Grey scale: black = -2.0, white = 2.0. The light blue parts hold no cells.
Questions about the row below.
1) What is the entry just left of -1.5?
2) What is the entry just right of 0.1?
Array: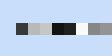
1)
-1.7
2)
0.3

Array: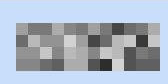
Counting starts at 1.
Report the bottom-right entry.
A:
-0.5
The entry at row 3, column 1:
0.3
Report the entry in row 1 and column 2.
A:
-0.1
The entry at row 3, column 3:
1.1
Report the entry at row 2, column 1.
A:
-0.3
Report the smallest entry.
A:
-1.3
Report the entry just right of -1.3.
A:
1.3
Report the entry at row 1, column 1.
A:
0.5
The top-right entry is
0.7
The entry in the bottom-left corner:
0.1
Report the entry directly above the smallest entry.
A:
1.1
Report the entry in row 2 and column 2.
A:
0.9

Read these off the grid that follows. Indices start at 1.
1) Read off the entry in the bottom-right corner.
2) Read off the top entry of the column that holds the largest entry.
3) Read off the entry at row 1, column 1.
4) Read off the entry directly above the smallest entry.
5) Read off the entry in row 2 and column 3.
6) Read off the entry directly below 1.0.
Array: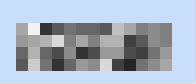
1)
0.6
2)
1.8
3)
0.6
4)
-0.8
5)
0.8
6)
0.8

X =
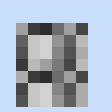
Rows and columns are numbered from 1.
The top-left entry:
0.5
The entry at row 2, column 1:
-0.5
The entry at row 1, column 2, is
-1.1
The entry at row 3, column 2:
1.1
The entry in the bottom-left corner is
-0.7
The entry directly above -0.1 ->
0.1
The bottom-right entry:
0.7
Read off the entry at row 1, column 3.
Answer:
-1.3
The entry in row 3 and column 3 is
1.3
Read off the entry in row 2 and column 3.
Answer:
1.3
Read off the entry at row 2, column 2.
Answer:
1.1

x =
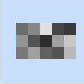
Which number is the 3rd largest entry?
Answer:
0.9
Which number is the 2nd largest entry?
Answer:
1.1
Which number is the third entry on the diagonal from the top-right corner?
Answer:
-0.5
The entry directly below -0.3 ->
0.3

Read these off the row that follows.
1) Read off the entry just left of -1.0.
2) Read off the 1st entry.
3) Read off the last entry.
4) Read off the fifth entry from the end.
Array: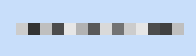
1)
-0.8
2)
1.2
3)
1.0
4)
1.2

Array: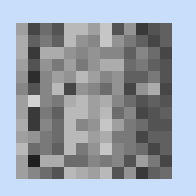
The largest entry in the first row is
1.1
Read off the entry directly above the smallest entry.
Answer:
-0.3
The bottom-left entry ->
0.5
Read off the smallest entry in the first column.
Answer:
0.1
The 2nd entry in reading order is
-0.9
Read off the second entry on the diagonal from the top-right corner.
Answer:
-0.9
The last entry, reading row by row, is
-0.3
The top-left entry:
0.5
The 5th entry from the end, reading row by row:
-0.7
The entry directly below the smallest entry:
0.1
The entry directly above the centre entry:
0.1
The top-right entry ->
-0.5
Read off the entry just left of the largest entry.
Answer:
0.5
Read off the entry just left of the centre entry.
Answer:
0.9
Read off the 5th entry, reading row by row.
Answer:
0.9
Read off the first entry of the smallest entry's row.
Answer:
0.5
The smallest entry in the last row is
-1.1
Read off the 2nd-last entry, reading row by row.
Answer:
-0.5
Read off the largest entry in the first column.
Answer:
0.9
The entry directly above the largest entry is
-0.7
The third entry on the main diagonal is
0.7
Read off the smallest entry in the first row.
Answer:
-1.1
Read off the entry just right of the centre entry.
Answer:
0.7
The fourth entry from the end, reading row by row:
0.3
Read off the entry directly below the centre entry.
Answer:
0.5
